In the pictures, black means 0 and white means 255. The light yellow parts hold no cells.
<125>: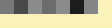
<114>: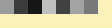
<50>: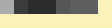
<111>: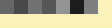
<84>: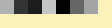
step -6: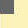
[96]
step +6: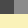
[ 79 145]

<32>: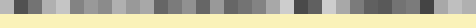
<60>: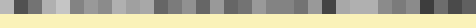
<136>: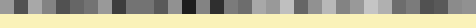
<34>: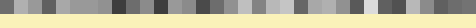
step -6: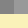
[125 147]
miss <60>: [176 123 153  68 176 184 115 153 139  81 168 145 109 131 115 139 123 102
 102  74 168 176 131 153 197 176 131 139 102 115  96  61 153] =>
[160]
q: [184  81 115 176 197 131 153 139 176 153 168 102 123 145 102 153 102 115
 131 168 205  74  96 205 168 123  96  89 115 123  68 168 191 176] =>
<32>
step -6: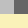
[185  96]

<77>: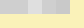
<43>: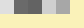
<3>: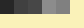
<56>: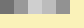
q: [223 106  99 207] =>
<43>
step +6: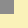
[146]
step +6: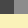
[ 77 146]
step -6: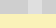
[201 201 217 201]
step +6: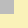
[194]
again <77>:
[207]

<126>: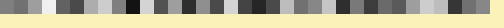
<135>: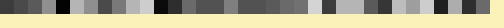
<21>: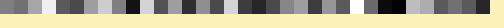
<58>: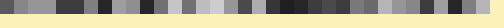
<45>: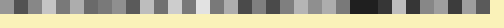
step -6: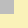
[183]
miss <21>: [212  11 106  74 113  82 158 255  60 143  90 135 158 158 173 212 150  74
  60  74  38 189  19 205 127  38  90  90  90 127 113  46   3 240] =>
[166]
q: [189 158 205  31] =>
<135>
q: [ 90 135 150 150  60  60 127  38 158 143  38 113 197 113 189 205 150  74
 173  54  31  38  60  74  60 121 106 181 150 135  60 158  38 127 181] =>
<58>
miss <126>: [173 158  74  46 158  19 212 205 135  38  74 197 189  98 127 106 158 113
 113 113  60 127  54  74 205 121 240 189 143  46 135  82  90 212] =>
[68]
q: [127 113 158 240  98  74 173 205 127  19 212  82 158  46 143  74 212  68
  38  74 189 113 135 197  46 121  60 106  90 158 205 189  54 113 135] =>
<126>
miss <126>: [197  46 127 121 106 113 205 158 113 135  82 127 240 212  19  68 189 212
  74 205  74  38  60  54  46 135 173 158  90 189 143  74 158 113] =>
[98]

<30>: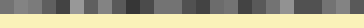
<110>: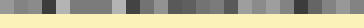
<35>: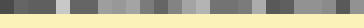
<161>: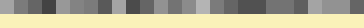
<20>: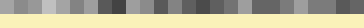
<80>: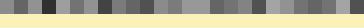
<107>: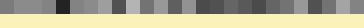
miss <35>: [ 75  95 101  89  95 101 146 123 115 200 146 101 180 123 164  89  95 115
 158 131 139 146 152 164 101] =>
[172]
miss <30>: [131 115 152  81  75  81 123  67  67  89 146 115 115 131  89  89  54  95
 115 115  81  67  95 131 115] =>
[108]
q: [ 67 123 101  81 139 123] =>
<80>

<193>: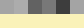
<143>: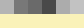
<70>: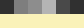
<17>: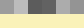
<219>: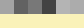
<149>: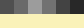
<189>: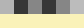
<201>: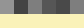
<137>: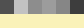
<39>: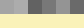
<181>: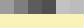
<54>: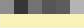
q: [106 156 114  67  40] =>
<149>
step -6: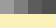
[150 120  86  74]
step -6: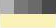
[174 114 100  67]

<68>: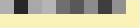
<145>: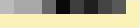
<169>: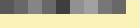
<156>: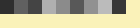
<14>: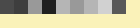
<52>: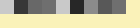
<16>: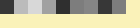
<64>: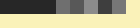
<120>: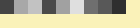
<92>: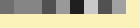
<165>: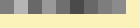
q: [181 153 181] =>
<14>
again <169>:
[104]
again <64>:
[39]
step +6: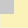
[207]
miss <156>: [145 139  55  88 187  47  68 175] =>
[96]
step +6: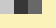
[207  61 110]

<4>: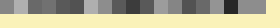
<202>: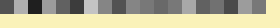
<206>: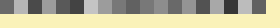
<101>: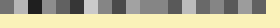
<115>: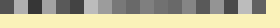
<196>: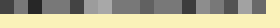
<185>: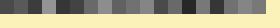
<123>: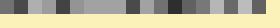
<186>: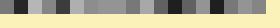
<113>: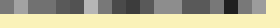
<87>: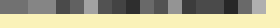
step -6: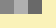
[127 169  99]
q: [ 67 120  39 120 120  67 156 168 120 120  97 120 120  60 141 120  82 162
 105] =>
<196>
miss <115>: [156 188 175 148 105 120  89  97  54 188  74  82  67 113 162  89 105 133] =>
[127]
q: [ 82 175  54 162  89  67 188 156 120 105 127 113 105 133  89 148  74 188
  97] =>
<115>
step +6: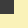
[66]
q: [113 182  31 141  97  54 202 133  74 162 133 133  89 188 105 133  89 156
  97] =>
<101>

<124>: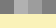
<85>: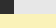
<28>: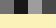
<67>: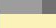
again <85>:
[231]
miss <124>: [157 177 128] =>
[121]
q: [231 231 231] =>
<85>
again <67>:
[157]
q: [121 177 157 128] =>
<124>

